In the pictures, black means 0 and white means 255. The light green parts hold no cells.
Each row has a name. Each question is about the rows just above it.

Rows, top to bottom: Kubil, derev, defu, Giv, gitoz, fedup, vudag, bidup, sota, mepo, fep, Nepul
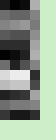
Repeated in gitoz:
[45]
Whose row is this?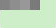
defu
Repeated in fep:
[122]
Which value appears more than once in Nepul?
[24]
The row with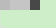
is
sota
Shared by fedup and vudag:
[33]

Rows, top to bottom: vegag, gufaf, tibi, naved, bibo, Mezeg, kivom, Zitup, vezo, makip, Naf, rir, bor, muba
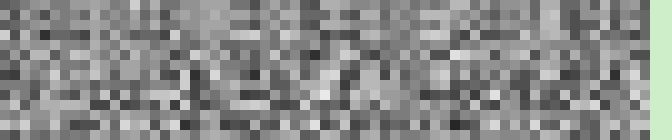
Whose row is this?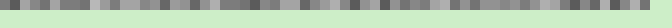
kivom
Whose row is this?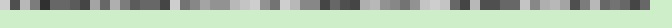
naved
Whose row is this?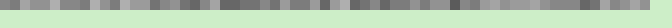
bibo
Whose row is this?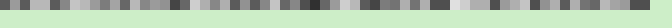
Mezeg

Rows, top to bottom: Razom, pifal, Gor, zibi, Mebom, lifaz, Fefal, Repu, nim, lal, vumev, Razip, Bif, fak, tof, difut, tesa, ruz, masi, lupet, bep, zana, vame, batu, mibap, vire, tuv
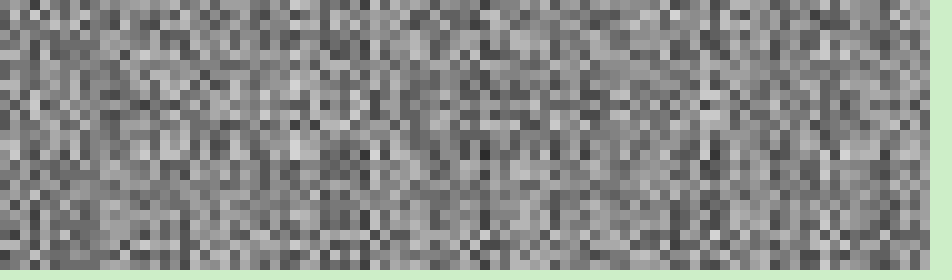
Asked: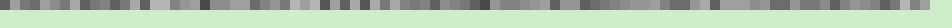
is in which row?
Repu
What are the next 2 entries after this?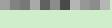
[108 169]
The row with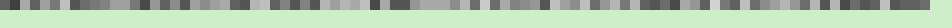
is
batu
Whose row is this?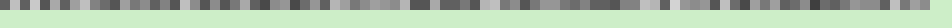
pifal

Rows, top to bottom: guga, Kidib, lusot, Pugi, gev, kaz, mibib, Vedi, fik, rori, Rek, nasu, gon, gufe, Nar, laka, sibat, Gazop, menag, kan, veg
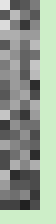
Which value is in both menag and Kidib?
[87]
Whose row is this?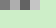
mibib
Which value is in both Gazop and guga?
[75]
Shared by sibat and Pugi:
[174]
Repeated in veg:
[65]
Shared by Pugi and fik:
[155]
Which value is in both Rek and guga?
[123]

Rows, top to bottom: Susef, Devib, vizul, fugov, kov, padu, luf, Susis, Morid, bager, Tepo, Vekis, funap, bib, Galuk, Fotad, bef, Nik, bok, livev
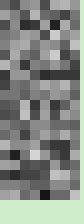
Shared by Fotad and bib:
[171]
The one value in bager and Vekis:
[139]
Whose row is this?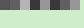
Tepo
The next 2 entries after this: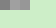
[ 76 202]

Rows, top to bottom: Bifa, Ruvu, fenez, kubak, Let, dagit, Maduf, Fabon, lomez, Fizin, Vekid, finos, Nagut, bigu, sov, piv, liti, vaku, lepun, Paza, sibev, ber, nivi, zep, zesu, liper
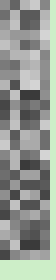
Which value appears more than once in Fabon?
[143]
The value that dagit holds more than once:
[181]
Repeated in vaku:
[161]

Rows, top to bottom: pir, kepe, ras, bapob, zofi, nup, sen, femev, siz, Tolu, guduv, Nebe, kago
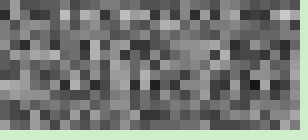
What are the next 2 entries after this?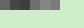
[155  80]
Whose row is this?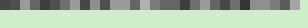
femev
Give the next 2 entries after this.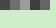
[134  71]
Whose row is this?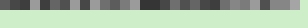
Nebe

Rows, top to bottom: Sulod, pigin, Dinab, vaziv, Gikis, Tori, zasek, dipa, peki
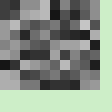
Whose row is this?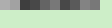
dipa
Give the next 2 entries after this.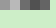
[120  62]
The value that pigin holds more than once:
[81]

